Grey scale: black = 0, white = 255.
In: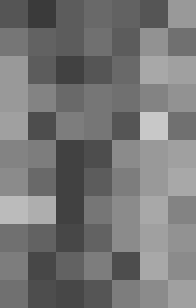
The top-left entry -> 85
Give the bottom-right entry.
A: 160
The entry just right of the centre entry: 139
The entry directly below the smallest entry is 98
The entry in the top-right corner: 153
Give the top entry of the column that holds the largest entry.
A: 85
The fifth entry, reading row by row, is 98
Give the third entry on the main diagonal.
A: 65
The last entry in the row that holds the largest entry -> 112
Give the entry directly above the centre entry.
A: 118
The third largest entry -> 174
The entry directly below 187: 112
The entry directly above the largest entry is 131
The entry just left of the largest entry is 85
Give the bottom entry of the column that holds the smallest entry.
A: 77
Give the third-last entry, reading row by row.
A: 125
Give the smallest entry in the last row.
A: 71
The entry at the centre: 77
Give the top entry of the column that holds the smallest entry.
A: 58
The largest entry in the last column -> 168
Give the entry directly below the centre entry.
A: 92
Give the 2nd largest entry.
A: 187
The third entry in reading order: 92

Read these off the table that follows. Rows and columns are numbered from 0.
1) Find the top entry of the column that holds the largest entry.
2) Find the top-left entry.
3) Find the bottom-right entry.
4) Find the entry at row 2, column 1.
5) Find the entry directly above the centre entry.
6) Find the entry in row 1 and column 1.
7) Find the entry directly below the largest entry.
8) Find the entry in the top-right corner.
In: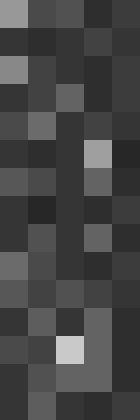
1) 81
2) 152
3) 60
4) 66
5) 53
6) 46
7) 99
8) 60

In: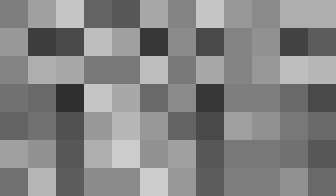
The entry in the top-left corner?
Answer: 126
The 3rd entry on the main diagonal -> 168
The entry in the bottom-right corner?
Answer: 105
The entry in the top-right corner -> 174
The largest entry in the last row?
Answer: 204
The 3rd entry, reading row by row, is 197
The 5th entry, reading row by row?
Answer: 87
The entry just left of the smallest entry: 105
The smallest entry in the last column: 73
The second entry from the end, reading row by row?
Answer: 145
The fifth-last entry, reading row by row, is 93
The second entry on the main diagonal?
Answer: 61
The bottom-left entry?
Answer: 113
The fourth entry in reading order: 99
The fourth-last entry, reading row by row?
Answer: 126
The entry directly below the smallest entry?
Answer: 81
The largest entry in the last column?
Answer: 182

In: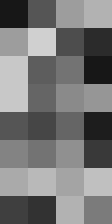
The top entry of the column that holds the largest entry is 85
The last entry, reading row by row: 123
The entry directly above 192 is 57
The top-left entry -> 23
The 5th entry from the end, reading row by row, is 192
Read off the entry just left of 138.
101
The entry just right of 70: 101
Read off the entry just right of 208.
77
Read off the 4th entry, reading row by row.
178
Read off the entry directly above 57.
29

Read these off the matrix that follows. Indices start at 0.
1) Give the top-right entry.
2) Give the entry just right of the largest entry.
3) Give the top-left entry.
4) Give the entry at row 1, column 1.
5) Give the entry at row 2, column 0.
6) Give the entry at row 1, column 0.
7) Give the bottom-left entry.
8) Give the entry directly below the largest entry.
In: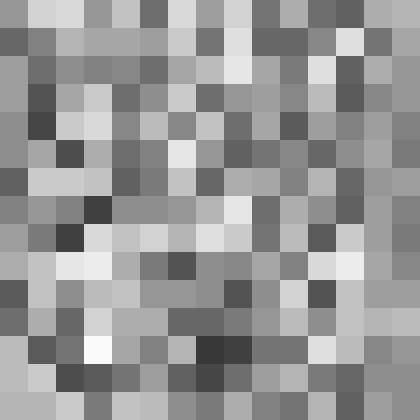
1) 180
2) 166
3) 150
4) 129
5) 158
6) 103
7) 180
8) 91
